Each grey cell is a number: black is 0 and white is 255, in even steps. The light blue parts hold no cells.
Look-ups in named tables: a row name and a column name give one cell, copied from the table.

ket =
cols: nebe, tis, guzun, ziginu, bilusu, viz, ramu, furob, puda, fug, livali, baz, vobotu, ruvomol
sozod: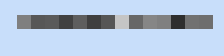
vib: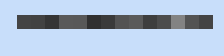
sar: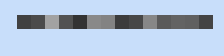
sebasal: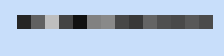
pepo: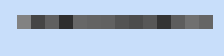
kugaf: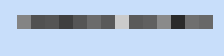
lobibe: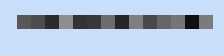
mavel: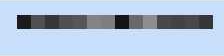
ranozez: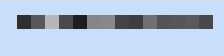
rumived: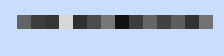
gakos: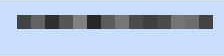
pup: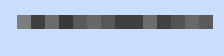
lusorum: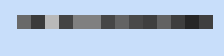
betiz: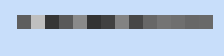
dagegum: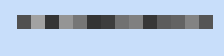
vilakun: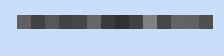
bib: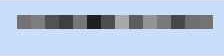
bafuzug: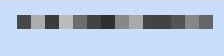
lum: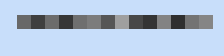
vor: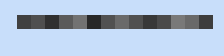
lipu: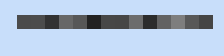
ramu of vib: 58
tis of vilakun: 66
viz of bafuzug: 67
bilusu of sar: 51
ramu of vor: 81
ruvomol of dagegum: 85
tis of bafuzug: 172
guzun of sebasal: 190
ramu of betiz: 65
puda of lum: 72
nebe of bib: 114
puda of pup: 64
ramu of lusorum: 70
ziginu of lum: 54
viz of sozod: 63
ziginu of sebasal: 68
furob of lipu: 70
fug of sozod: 134
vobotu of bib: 110
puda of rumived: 61

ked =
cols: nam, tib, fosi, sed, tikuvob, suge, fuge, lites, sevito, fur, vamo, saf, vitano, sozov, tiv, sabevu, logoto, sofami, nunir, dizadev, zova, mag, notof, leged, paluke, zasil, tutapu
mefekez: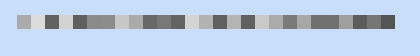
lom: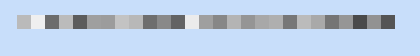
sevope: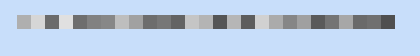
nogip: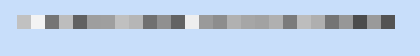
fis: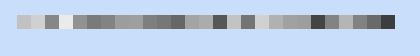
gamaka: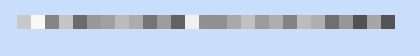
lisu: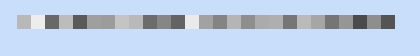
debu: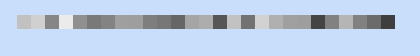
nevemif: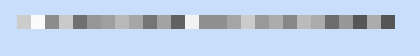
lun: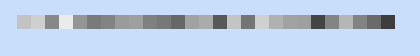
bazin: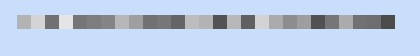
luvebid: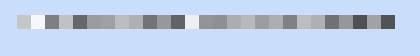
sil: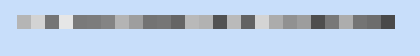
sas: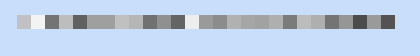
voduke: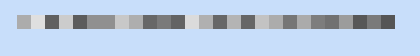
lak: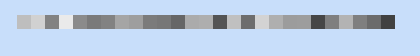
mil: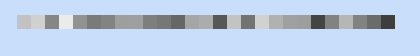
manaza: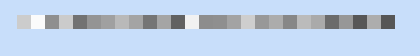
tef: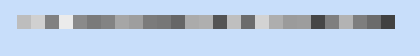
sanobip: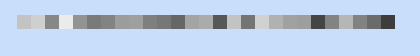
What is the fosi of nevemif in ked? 140
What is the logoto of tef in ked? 108
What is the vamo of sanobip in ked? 119
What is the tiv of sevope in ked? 85
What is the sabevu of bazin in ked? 184
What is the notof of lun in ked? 132
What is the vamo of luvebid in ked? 152
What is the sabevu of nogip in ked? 177
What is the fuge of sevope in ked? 135
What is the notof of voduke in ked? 113
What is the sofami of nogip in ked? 162
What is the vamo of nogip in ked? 144
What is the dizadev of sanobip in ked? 161
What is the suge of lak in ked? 122

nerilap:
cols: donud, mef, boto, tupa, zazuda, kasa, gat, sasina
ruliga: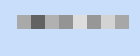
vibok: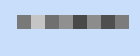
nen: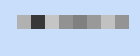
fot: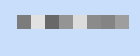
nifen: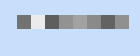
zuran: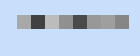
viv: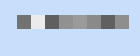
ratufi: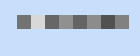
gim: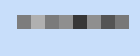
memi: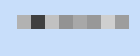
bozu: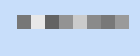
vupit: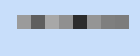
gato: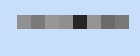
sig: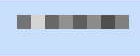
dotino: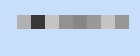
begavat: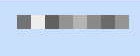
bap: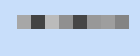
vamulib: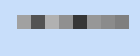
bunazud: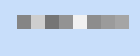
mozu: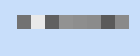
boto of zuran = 188
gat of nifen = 99
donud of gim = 125
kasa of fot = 139
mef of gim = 176
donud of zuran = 168
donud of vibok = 121
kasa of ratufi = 140
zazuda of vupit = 44
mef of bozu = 232
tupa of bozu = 147
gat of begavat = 107
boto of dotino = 196
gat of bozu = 120

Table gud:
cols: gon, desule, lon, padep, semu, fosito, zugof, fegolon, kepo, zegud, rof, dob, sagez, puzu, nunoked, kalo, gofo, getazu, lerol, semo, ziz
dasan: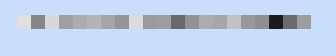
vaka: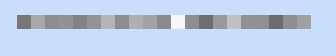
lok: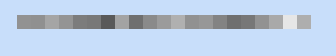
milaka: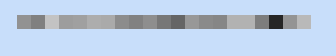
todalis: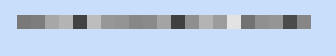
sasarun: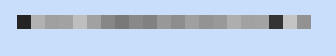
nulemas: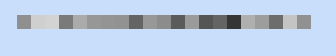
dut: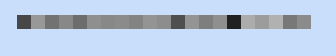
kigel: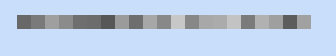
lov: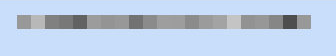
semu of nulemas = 171
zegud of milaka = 142
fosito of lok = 120
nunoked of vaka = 153
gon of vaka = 119
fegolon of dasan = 150
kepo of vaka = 175
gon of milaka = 146
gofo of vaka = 145
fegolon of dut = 139
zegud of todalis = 138
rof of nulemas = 140
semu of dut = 109
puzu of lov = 155
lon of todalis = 167
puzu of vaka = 110
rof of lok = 155
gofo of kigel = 123

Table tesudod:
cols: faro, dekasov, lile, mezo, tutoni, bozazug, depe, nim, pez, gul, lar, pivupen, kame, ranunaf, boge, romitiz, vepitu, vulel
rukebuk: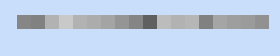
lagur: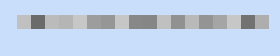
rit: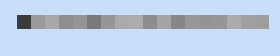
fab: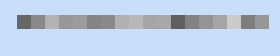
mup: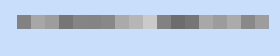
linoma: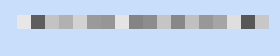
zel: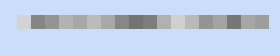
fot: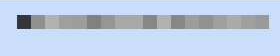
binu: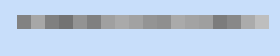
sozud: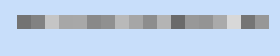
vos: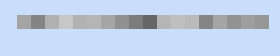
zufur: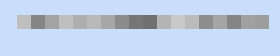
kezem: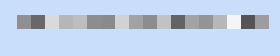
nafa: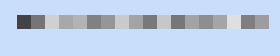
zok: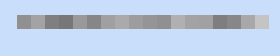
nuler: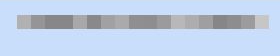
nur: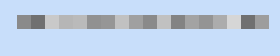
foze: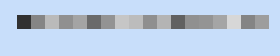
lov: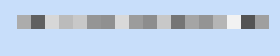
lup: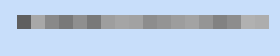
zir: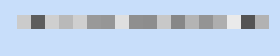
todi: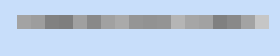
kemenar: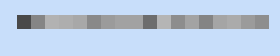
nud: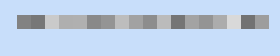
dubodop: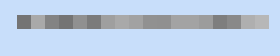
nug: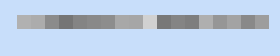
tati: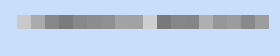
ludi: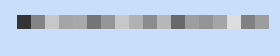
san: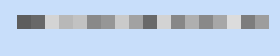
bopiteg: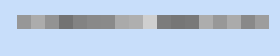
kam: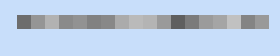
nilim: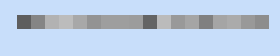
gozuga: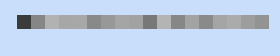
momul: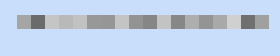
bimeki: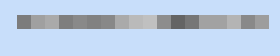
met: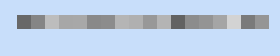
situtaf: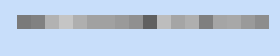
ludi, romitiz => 221
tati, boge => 151
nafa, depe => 150
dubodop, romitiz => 137
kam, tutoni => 146
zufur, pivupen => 201
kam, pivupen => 95
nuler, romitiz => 141
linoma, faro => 231
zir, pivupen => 135
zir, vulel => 178
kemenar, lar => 181
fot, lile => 178
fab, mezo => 152

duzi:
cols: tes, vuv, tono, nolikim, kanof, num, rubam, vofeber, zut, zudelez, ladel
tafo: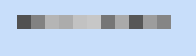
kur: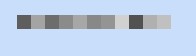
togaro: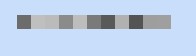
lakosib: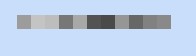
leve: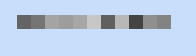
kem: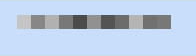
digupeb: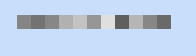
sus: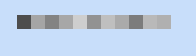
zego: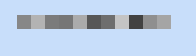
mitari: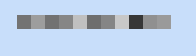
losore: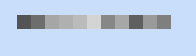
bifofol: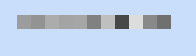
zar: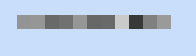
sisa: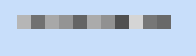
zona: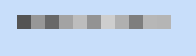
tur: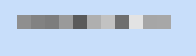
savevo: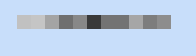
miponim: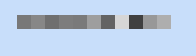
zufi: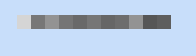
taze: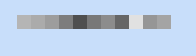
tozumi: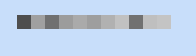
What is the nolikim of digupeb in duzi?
177
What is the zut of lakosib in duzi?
103
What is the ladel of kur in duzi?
192
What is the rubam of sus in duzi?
191
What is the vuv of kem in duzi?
135
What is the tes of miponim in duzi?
120
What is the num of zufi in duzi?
118
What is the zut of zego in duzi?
66
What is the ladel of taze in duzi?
164
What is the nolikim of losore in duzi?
176
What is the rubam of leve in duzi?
96
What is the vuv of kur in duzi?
164
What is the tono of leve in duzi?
164

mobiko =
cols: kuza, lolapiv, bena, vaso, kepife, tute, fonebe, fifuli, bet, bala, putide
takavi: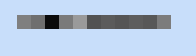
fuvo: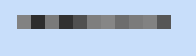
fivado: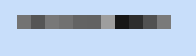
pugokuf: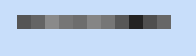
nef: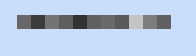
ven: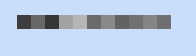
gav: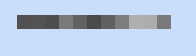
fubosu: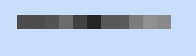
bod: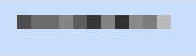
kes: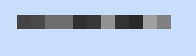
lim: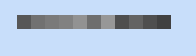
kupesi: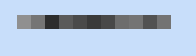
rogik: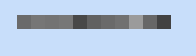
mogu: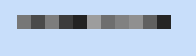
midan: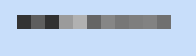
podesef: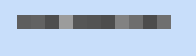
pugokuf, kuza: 85
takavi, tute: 82
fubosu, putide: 137
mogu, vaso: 60
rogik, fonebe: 106
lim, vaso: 129
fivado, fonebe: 158
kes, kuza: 68
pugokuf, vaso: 118
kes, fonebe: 146
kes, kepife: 49
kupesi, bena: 45
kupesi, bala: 82
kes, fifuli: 51
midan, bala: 130
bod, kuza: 77
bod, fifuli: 49
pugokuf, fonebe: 118

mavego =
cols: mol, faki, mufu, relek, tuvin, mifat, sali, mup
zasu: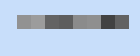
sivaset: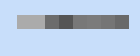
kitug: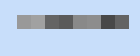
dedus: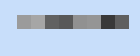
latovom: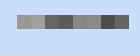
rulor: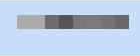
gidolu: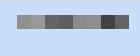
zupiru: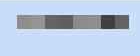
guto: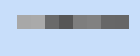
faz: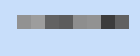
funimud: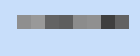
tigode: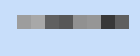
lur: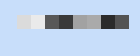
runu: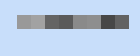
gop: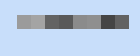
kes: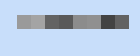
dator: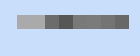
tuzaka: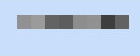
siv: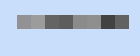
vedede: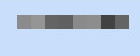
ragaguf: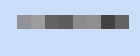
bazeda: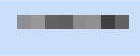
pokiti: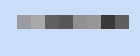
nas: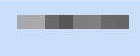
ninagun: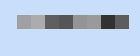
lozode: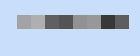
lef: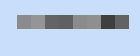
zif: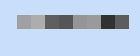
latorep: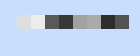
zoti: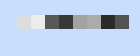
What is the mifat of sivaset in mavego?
123
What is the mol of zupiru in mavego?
141
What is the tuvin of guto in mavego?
126
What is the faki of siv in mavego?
156
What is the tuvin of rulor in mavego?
121
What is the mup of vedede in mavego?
100
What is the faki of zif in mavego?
173
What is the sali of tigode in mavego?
56
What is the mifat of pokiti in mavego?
150
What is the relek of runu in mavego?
90
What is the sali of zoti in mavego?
43
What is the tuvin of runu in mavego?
138
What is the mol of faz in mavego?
146
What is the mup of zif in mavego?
93
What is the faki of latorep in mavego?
236

